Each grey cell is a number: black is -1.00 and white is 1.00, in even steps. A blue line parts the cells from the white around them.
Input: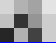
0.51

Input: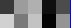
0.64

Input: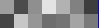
-0.46

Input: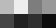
-0.46

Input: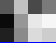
-0.92

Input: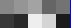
-0.56

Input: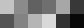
-0.34
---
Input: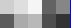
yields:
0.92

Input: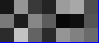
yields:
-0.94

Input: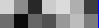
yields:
0.72

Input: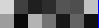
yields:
-0.34

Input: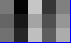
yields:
0.29

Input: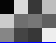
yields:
-0.13

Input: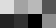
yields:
0.28

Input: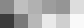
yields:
0.23
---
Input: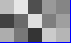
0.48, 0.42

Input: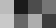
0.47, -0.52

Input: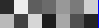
-0.67, -0.72

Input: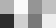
0.40, 0.86

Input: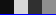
-0.89, 0.11

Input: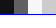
-0.86, 0.60

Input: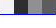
0.90, -0.27

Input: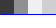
-0.55, 0.62

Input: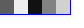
-0.27, 0.64

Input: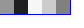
0.18, 0.00
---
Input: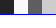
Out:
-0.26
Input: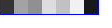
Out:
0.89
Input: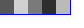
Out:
-0.64
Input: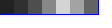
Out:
0.28
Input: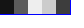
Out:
0.60
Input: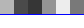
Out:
0.86
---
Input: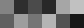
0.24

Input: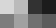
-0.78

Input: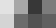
-0.03

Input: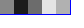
0.06

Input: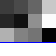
0.97

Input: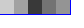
0.61

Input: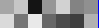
0.83
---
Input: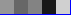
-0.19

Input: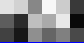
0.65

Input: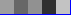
-0.19

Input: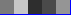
0.56

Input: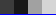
-0.81

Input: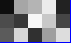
0.30

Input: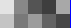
0.07

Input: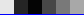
-0.71

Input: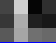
0.62

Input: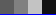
0.00
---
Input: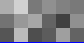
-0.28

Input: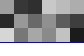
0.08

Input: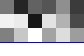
0.28

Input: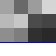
-0.01

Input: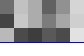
-0.30

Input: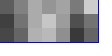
0.12

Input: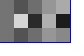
-0.14

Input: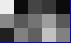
-0.25

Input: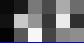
-0.46

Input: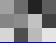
-0.39
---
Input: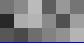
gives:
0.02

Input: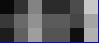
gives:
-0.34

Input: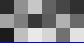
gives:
0.67

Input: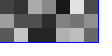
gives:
0.39

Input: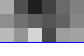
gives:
-0.43

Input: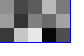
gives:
0.82
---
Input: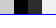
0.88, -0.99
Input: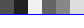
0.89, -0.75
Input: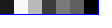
0.95, -0.99
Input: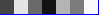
0.96, -0.85
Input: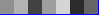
0.67, -0.66
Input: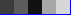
0.69, -0.86
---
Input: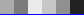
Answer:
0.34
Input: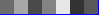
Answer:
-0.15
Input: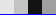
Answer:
0.80
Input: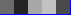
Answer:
-0.16
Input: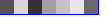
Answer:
-0.35
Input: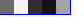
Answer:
-0.16
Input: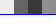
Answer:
0.86
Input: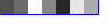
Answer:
-0.37
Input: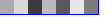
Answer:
0.35
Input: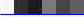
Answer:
0.94
